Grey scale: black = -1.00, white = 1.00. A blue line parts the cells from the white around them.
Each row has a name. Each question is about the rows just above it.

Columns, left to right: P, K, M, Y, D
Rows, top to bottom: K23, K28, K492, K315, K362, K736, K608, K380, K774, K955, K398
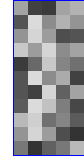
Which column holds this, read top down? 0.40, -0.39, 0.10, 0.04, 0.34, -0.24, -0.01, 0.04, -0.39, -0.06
Y
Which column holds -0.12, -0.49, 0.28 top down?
D
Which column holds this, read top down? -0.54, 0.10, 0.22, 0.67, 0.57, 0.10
M
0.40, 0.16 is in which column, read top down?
D

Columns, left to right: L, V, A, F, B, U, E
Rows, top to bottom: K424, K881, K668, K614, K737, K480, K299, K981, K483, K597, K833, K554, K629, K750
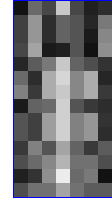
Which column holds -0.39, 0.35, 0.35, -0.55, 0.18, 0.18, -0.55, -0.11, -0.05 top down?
U
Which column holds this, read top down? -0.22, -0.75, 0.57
F
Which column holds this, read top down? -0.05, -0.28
U
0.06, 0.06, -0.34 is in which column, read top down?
B
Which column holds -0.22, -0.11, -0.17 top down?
B
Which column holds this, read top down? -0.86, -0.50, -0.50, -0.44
L

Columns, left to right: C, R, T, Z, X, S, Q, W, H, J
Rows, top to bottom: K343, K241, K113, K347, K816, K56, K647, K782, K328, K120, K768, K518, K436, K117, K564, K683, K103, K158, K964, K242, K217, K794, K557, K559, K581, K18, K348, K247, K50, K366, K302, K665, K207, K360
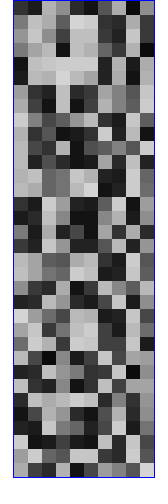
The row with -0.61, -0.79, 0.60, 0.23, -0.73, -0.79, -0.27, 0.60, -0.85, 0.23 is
K564
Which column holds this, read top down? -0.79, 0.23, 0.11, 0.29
J
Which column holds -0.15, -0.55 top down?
T

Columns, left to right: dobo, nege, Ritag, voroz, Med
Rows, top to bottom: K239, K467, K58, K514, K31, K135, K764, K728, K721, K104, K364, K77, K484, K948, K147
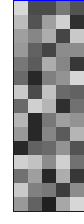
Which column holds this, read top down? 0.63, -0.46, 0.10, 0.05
voroz
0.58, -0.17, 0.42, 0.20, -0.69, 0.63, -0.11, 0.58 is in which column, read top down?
dobo
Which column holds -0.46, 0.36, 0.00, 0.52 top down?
Ritag
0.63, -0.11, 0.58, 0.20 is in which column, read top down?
dobo
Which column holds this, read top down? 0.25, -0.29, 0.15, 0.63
voroz
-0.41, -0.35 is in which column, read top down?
nege
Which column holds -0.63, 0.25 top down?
voroz

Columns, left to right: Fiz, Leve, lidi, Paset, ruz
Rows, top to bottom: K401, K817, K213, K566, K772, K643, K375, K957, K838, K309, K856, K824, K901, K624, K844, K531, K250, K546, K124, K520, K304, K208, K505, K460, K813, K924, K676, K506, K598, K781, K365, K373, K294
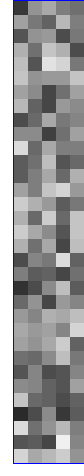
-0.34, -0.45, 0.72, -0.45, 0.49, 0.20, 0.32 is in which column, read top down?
Paset
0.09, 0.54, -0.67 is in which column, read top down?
Fiz

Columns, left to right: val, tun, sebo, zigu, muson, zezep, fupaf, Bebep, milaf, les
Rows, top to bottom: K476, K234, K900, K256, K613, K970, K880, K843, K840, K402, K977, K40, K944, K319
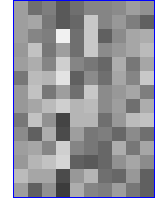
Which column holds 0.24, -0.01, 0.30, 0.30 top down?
milaf
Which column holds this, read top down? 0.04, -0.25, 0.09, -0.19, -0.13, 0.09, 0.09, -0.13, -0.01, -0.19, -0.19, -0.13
fupaf
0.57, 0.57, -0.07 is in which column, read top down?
zezep
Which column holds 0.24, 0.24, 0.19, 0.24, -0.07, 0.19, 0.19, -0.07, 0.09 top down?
val

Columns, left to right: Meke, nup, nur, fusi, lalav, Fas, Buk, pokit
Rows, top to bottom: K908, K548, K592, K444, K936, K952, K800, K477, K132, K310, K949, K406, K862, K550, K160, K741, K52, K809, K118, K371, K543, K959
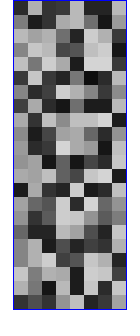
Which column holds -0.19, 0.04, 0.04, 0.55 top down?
Meke
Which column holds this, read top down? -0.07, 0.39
lalav

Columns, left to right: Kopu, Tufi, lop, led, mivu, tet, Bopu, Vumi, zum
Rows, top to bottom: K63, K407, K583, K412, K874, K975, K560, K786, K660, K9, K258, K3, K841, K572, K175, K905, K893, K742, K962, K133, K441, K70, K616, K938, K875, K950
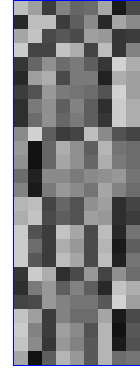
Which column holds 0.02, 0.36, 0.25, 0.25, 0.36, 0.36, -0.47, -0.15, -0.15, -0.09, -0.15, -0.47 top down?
zum
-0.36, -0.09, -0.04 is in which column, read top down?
Vumi
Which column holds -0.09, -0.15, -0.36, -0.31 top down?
tet

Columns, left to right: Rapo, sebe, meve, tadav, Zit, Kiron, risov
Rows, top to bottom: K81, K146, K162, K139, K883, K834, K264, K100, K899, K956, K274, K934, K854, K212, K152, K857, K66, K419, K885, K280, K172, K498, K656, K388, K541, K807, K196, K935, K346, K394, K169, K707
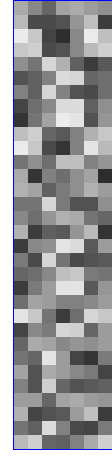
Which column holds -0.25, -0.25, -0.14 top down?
sebe
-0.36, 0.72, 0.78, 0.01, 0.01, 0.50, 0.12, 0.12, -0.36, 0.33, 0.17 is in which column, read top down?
Zit
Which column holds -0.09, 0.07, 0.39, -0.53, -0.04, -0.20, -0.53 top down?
Rapo
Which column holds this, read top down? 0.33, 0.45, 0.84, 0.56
Rapo
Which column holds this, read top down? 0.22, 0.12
risov
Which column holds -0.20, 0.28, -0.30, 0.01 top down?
tadav

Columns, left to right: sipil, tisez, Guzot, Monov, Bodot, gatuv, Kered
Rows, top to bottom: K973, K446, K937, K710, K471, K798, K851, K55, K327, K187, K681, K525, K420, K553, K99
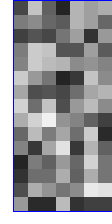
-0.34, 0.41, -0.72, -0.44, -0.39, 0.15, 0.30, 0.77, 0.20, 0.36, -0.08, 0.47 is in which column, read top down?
Monov
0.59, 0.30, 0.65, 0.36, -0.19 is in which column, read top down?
sipil
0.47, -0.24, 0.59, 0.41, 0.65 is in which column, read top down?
gatuv

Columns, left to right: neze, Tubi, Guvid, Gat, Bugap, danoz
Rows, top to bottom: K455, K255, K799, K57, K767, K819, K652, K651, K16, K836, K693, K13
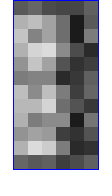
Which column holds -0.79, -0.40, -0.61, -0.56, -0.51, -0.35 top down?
Bugap
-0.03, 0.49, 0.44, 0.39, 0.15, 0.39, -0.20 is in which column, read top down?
neze
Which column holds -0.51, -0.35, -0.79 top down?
Bugap

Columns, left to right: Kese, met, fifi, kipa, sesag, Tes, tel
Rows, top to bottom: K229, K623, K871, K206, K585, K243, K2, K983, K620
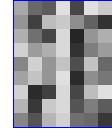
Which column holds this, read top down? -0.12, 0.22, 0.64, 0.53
met
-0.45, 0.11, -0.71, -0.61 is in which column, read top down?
sesag
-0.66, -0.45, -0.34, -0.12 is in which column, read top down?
sesag
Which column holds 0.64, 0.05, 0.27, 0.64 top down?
Kese
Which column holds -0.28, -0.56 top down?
tel

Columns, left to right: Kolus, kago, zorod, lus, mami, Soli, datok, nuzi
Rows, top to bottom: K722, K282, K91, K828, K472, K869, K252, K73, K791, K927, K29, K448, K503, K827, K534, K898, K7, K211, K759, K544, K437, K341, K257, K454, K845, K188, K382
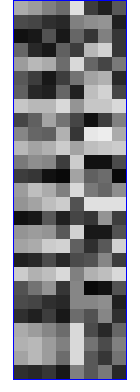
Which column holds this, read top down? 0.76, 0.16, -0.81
datok
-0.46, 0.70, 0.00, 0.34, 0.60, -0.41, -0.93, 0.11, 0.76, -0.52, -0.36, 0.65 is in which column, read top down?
nuzi
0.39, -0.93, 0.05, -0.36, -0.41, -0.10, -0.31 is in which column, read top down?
Soli

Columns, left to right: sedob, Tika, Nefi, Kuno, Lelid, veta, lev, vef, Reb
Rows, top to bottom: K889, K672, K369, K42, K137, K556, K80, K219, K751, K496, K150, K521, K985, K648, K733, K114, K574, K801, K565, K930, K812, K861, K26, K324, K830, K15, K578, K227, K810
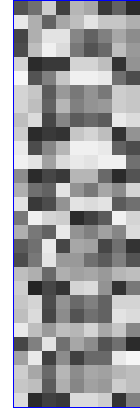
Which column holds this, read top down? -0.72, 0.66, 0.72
Tika
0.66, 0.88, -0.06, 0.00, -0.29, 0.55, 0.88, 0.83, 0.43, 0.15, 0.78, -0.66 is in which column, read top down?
Lelid

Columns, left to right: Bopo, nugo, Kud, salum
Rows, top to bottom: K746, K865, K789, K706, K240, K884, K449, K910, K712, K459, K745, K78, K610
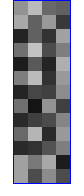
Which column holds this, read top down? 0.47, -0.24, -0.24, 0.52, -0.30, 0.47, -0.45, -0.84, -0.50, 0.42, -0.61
nugo
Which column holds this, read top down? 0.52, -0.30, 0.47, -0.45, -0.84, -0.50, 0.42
nugo

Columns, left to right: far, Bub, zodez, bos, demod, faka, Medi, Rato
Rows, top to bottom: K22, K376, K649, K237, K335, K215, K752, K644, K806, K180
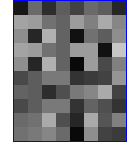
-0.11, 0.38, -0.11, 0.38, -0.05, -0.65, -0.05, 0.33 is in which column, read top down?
zodez
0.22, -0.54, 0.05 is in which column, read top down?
faka
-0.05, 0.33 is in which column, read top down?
zodez

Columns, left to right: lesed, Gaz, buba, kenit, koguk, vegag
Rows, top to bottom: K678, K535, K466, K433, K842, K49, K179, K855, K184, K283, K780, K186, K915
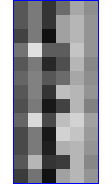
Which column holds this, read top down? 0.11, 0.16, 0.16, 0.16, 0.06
vegag
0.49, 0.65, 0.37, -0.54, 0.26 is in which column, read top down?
kenit
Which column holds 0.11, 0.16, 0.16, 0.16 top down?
vegag
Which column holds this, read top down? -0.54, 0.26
kenit
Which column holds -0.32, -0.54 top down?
lesed
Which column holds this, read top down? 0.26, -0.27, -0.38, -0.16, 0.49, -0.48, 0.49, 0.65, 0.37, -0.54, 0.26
kenit
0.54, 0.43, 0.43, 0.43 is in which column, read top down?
koguk

